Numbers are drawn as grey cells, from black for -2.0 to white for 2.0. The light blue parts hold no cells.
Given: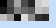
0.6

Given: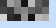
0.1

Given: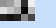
1.1

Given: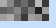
-0.7

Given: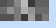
0.1

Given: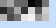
-0.4
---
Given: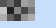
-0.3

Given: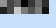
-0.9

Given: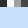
1.9

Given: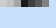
1.0

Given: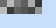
0.9

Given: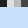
1.5

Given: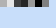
1.6

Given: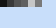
-1.1
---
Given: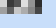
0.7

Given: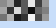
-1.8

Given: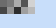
-1.3

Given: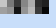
0.9

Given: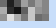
1.1

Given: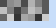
1.0

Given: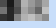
0.2

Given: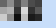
1.4
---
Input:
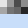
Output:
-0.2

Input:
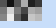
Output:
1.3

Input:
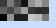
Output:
-0.9

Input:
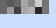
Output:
0.4

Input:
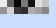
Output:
1.3

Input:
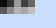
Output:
0.2

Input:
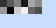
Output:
-2.0

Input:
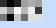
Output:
0.3
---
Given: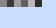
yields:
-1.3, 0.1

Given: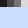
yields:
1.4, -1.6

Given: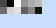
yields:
0.9, -0.3

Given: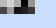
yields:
0.3, -0.9

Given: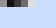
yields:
1.5, 0.3

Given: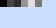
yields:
-0.1, -1.9

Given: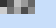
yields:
-0.4, 1.2

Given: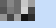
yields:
0.5, 0.3
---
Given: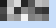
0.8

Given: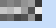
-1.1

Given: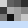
-1.3

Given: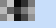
-0.1

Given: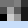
-1.2

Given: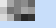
-0.4

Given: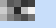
-1.0

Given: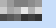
0.4

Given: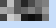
0.0

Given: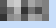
0.0
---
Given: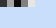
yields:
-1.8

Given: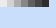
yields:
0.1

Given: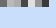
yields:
-0.9

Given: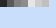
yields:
0.2

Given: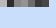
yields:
0.3

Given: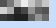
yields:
-0.9

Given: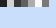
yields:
-0.5
